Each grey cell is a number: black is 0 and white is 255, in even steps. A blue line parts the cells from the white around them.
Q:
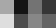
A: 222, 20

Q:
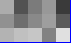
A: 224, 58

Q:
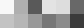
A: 248, 59

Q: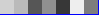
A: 238, 55

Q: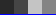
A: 196, 41

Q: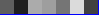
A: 219, 30

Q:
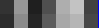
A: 195, 31

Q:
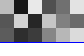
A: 233, 24

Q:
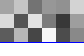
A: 246, 56
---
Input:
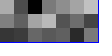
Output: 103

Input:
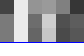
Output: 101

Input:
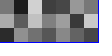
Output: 113

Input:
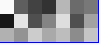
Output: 204

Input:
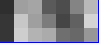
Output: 179

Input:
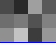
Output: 60

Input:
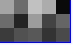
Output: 88

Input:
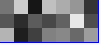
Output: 64

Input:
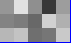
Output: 111

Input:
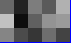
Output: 54
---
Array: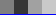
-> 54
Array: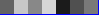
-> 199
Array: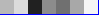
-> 219
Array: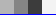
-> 133
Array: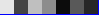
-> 68
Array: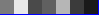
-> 232
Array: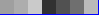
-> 173
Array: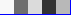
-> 110
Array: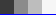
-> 139
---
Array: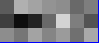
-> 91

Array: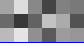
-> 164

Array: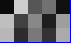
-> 10

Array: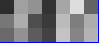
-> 45

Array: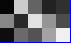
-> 5

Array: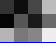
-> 51
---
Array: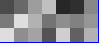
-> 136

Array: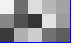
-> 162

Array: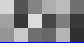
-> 112

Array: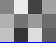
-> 162

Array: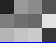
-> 82

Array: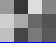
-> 133
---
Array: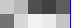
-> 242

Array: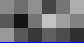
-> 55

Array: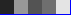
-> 83

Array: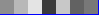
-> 228

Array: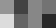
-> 135

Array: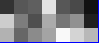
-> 139

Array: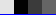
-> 59

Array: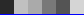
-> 170

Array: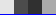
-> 48

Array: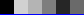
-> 180
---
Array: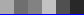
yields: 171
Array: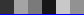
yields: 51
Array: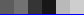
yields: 93
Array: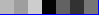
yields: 184
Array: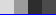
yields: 219
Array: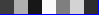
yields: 61
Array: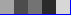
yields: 165
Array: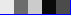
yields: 234
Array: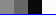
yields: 138
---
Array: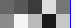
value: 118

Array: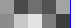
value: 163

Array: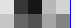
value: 211

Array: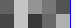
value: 83

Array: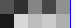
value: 145

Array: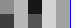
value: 162

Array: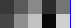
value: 116

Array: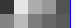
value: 82

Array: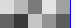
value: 161

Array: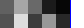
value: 6
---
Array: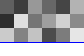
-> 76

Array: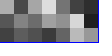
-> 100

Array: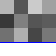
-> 175

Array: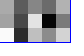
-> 191

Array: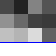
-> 180

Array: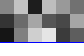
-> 229

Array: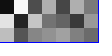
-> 161
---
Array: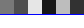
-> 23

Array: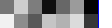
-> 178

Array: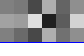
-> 175

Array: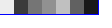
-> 192

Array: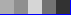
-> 214

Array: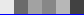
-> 135

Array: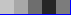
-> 110

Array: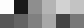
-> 168

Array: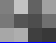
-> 174
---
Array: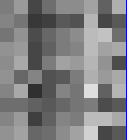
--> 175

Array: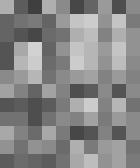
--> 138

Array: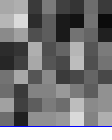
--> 58

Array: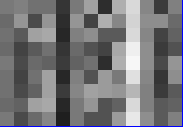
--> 128

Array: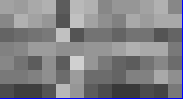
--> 135

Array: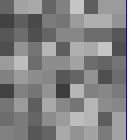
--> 155

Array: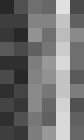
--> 74

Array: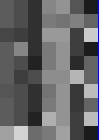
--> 27
